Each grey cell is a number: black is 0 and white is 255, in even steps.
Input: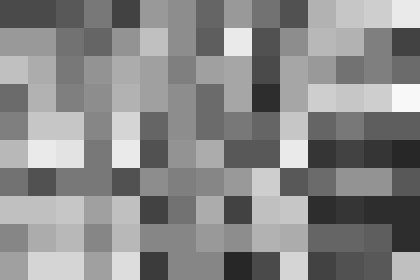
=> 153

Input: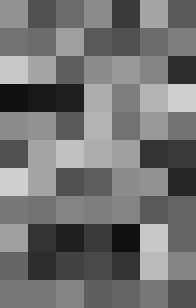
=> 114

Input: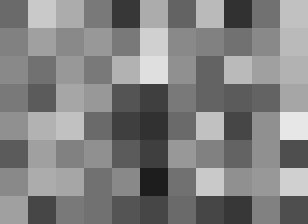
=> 129

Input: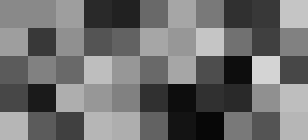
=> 158

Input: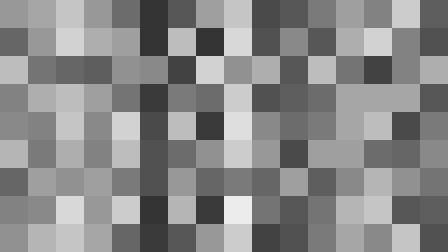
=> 102

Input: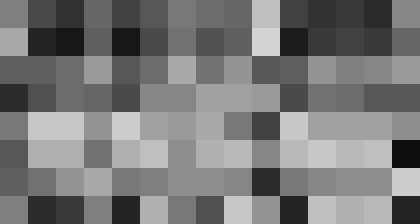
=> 169

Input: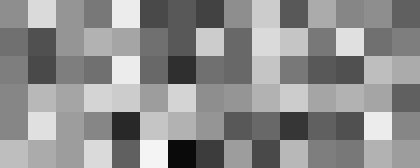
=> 112

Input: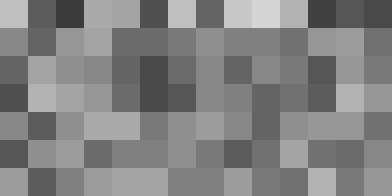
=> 135
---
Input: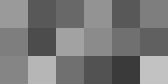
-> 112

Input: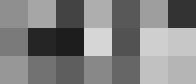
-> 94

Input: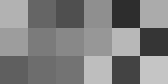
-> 115

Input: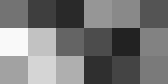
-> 175

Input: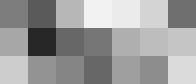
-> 133

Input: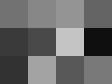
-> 88
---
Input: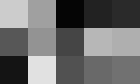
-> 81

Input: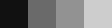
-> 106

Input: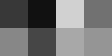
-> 70

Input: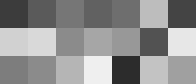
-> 44

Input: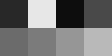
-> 123

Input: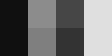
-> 127

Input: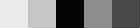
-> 5
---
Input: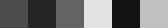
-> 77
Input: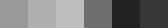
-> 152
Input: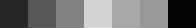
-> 39
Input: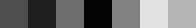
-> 79
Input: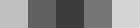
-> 191
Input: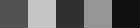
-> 83
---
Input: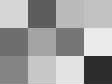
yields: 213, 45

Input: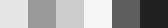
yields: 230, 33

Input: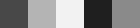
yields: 72, 138

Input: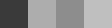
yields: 58, 191

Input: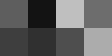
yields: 94, 172

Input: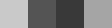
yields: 201, 165

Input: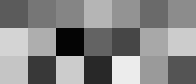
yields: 91, 84

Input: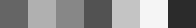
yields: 101, 43
